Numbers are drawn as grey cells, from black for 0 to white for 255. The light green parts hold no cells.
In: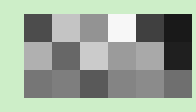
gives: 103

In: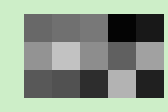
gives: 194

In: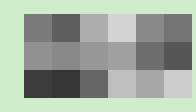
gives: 137

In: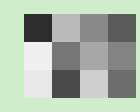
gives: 118

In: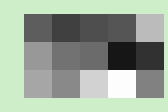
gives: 114

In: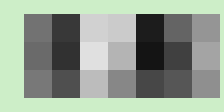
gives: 49
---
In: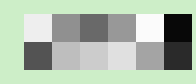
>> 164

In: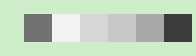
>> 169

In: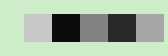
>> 41

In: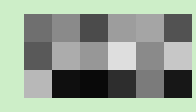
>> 123

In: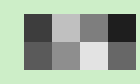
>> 227

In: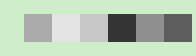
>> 143

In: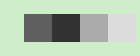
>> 171

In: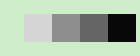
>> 101

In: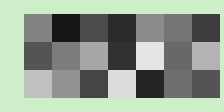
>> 110
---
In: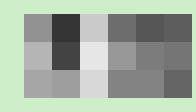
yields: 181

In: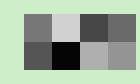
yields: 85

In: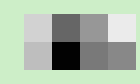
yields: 190

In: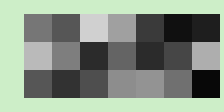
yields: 186

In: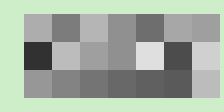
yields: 49

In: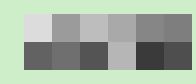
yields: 98

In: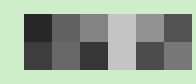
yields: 61
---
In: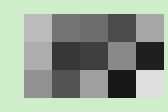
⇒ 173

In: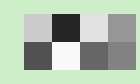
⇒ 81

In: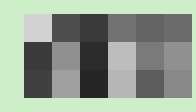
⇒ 58

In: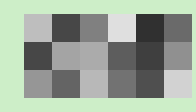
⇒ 71

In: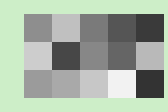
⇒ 205

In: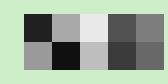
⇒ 154
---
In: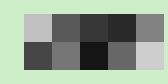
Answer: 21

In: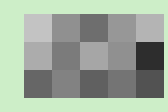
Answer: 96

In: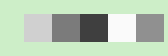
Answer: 63

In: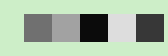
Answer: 11

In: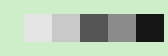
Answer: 84

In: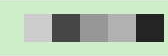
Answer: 151

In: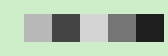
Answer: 212
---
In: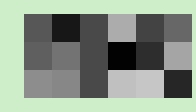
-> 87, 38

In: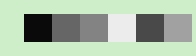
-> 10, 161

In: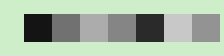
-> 20, 147

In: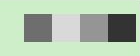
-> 110, 51

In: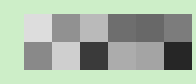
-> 221, 38

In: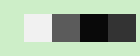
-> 241, 51

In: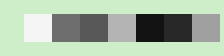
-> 245, 160

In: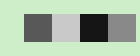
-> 88, 137
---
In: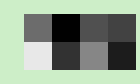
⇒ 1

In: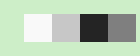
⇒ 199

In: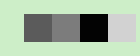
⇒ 124

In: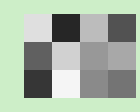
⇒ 38

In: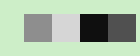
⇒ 214

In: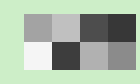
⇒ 192

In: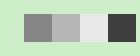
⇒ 183

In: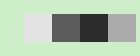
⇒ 92
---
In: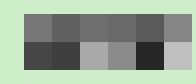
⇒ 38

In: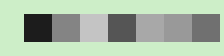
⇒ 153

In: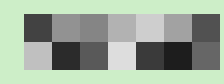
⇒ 29

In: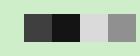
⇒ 218

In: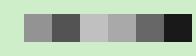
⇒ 103

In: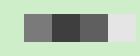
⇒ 95

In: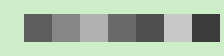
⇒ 200

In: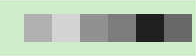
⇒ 32

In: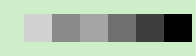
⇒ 62

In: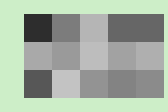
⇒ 131
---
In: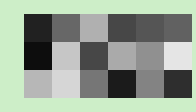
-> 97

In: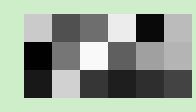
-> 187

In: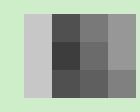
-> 151

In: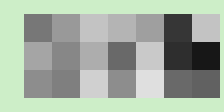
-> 195

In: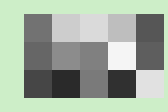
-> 86

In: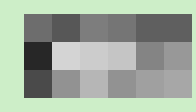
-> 95
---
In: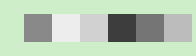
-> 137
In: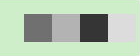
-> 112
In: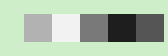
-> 178
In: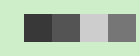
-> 56
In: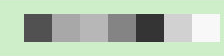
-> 81
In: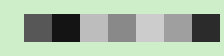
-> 87
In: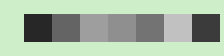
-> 39
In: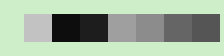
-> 194
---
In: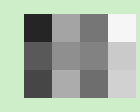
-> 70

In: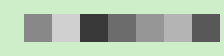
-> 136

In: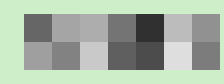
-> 159

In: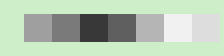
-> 159

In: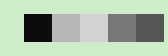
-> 12

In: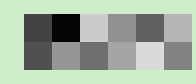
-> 80

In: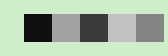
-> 16
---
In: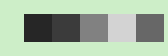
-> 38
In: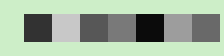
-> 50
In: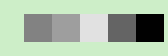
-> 130
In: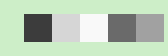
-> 60
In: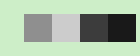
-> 143
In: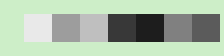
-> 233
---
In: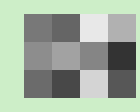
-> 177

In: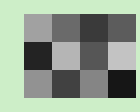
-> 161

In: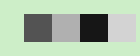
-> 83

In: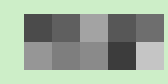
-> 150

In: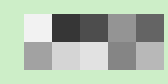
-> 213

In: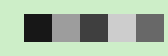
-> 104
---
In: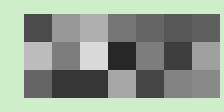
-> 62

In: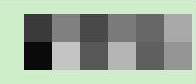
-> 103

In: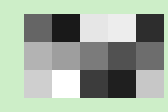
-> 81

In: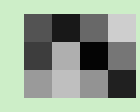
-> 4

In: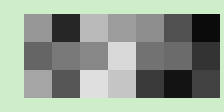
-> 107

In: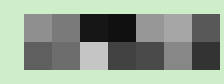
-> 166

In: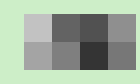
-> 81

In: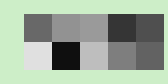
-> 53

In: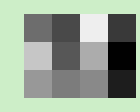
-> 172

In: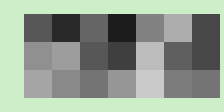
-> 95
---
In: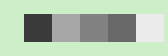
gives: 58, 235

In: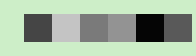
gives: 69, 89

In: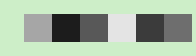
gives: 166, 110

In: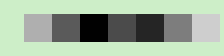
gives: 175, 206

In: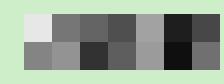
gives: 231, 112

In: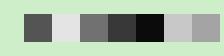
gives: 84, 164

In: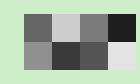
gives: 101, 227

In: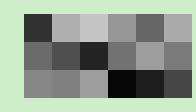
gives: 50, 71

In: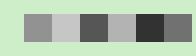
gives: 146, 113
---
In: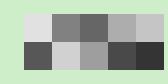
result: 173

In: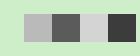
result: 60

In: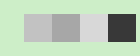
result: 56

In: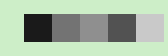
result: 82

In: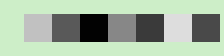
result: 135

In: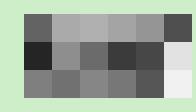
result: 164
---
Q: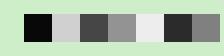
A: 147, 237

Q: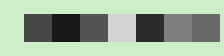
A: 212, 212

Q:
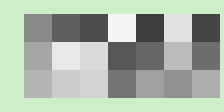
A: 87, 245

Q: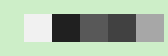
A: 88, 241

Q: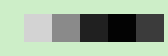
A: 32, 211

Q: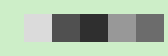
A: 47, 219
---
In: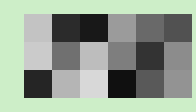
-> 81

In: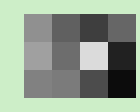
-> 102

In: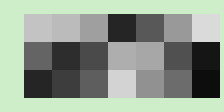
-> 218

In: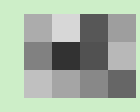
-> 158

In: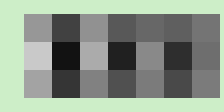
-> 116

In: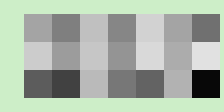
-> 112
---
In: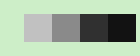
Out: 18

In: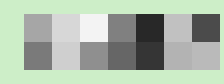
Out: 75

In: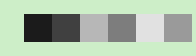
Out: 154

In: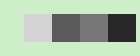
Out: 39

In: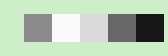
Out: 23

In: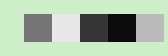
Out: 187
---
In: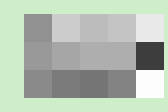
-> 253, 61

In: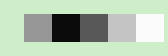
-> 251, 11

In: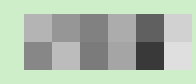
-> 223, 57

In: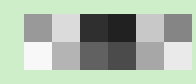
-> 248, 33

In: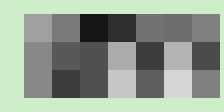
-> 213, 22

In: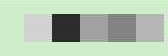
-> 210, 44
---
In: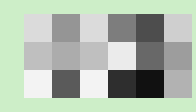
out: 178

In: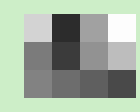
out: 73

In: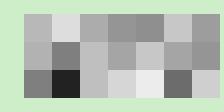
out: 207

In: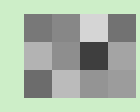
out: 156

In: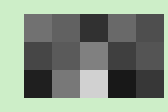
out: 55

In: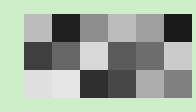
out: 128

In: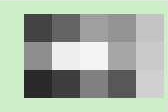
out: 208
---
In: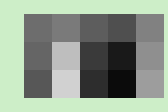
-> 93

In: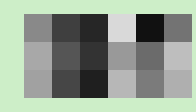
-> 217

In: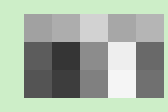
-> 210

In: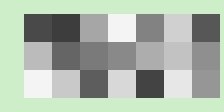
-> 130

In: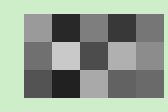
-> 126

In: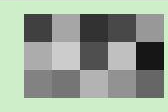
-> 50

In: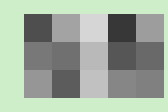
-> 214
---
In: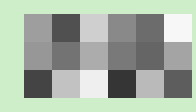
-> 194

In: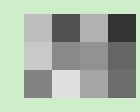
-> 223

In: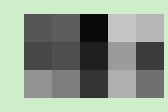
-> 126

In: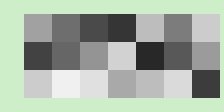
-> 240

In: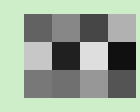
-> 112

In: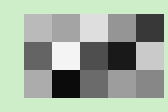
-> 11
